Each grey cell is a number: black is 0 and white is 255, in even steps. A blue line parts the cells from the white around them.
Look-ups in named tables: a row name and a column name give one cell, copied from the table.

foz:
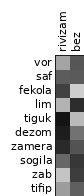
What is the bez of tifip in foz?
95
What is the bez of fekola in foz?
206
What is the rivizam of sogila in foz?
103
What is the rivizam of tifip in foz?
156
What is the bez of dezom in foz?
114
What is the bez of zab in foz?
61
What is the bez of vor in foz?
86
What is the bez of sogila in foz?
55
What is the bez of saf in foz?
90
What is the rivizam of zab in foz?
196
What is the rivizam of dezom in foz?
29
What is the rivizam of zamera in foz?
42
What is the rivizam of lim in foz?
179
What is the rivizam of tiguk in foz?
20

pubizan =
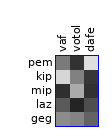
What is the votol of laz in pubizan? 36
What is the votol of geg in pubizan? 131
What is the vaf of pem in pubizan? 122
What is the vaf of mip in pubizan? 47
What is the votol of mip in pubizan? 170
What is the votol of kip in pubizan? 129

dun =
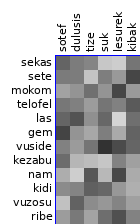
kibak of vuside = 101
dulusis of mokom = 148
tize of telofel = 156
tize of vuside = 117
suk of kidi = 103
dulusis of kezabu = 182
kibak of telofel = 90
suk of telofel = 117
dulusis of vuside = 155
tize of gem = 167

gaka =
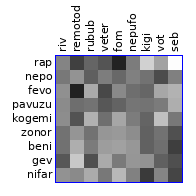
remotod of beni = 174
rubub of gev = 79
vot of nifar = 133
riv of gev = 87
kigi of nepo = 114
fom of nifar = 184

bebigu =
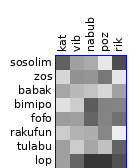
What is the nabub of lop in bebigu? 54
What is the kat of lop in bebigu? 160
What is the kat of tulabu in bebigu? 159
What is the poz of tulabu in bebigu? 193
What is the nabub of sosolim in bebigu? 170
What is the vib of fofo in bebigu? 159
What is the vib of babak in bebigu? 185
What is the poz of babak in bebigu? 215
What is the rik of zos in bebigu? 229
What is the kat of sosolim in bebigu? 97
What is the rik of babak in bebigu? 161
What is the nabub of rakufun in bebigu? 174

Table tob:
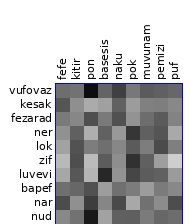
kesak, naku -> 97
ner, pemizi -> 85
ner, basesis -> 97
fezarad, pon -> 79
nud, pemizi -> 103
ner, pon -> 175
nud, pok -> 95
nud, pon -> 25
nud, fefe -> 136
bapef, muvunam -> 156
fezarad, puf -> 131
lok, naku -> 135
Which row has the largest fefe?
zif

